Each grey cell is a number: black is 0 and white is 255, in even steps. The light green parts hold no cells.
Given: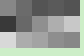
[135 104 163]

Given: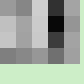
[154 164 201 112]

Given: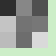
[ 46 115 217]

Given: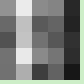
[146 192 114 117  23]

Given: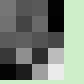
[118  68  83 188]

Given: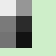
[236  43]

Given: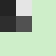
[36 81]

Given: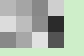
[183 189 225]

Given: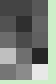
[68 47 96]
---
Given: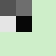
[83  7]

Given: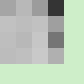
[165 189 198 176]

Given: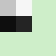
[196  36]

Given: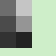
[109 149]

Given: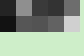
[36 86]

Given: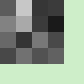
[ 92 169 120  97]
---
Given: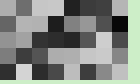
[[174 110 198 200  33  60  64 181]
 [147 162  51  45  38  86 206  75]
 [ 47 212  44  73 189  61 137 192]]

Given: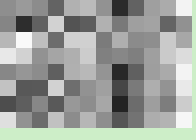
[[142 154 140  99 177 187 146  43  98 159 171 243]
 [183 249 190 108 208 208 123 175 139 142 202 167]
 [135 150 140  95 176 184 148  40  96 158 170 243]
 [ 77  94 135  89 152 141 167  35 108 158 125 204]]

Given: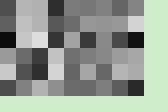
[[ 79 180 177  45 123 119 129 100 132]
 [ 12 198 220  53 163  58 137  73  18]
 [201  81  47 212 100 166 103 180 170]]

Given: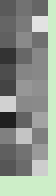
[[ 90 114 101]
 [ 96 138 111]
 [ 77 133 136]
 [209 137 138]
 [128 196 126]
 [ 86 107 205]]

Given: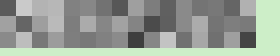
[[ 91 202 179 183 129 135 114  87 159 125  96 138 116 120 101 177]
 [138 189 120 156 126 120 129 139  62 134 195 113 167 112 159  68]]

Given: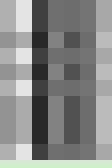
[[176 228  63 112 110 116 169]
 [148 170  40 131  81 110 187]
 [148 170  40 131  81 110 187]
 [148 170  40 131  81 110 187]
 [148 170  40 131  81 110 187]]
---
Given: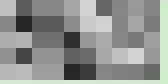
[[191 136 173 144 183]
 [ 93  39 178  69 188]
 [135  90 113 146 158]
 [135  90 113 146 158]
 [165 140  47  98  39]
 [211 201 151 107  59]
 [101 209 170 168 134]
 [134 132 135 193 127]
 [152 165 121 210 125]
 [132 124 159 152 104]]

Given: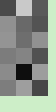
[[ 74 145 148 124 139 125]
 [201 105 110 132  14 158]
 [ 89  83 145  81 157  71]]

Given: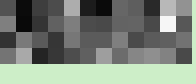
[[ 82 127  50 116]
 [ 11   9 122 169]
 [ 62  52  90  36]
 [ 76  97  54  55]
 [173 126 119  77]
 [ 28  76  91  96]
 [ 10  73  91 158]
 [102  99 127 108]
 [ 94 100  74 134]
 [ 41  73  91 143]
 [184 246  96 130]
 [146  87 114  73]]

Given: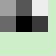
[[160 105]
 [ 86   1]
 [237  58]]

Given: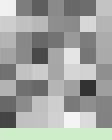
[[240 205 180 163 113 179 104  69]
 [125 192 136 137 194 112 139 192]
 [ 94 184 104  73 203 104 192 194]
 [138 142 115 167 166 181 206 209]
 [104 138 153 229 213 160 121 244]
 [109 215 124 118 210  50 142 219]
 [195 181 172 170 143 159 131 130]]

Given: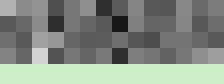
[[176  89 112 129]
 [140 103  89 101]
 [146 140 160 211]
 [ 80  45 150  83]
 [118 118 102 119]
 [143 102  90 100]
 [ 47  89  92 121]
 [ 90  23 111  48]
 [132 128  85 127]
 [ 87  99  77 117]
 [ 84 102 115  98]
 [136 134 114 118]
 [106  86 103 143]
 [125 109  89 158]]

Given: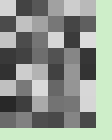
[[213  75 195  57  49 192  40 106]
 [ 67 193  76  66 205 121  62 129]
 [ 87 162 117 110 179 218 170  78]
 [161 119 214  82  65 103 115  73]
 [205  69  59 134 150 149 118 133]
 [185  95 221  54  51 215 214  73]]

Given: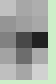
[[193 149 129 163 191]
 [167 159  72 109 166]
 [174 168  33 170 209]]
